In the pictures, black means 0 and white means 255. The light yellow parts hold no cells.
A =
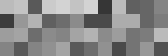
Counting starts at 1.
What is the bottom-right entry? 81
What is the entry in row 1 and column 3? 89
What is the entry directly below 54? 74
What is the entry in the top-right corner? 132
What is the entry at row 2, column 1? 60
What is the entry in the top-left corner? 187
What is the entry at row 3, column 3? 109
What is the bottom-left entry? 132

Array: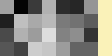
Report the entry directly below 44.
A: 122
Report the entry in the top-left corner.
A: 162
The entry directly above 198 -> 221
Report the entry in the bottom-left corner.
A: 86
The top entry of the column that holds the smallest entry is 3
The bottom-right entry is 100
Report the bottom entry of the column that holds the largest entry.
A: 198
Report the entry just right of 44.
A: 38

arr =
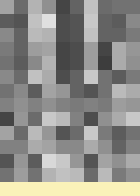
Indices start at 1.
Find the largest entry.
224
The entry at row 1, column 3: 179
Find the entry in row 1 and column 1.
163
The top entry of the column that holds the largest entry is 144
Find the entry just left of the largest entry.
193
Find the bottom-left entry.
114
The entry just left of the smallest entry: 157
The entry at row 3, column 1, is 137
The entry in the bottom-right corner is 144
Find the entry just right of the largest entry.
77
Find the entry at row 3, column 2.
99
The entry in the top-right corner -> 114
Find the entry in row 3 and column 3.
186
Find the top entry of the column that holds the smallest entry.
107
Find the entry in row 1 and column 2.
107
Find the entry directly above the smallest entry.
69
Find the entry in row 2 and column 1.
92
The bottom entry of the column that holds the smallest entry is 186

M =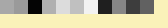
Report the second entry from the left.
154
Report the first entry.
168

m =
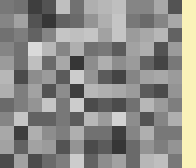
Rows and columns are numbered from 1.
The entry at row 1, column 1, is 120
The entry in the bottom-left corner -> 75
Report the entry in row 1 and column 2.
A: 113
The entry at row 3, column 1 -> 113
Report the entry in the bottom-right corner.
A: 120
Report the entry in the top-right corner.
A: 83
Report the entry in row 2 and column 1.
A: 133
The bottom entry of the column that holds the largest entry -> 75
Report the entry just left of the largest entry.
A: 113
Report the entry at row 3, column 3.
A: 98
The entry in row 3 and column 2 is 126
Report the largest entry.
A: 218
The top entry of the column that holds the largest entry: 62
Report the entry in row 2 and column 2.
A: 162

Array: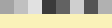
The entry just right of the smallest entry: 98
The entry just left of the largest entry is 192
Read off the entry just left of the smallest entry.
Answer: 225

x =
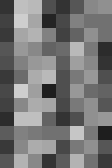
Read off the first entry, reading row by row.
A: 51
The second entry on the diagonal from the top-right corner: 113
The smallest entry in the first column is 44
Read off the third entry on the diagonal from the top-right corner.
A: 99
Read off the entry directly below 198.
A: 121
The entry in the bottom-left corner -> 86
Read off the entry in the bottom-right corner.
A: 57
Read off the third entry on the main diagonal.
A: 179
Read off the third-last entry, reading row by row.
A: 179
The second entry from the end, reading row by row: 113
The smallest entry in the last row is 51
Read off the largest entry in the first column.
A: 92
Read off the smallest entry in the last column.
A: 30
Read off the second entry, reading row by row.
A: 191
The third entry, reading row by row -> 185
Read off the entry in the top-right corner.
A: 144
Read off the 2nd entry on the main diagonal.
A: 206

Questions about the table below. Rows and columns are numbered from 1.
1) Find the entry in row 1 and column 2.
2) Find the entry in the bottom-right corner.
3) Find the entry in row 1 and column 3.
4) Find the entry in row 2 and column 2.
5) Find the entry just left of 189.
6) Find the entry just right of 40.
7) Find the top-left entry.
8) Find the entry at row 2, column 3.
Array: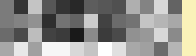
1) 52
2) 181
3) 196
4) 131
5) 74
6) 93
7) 123
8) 145
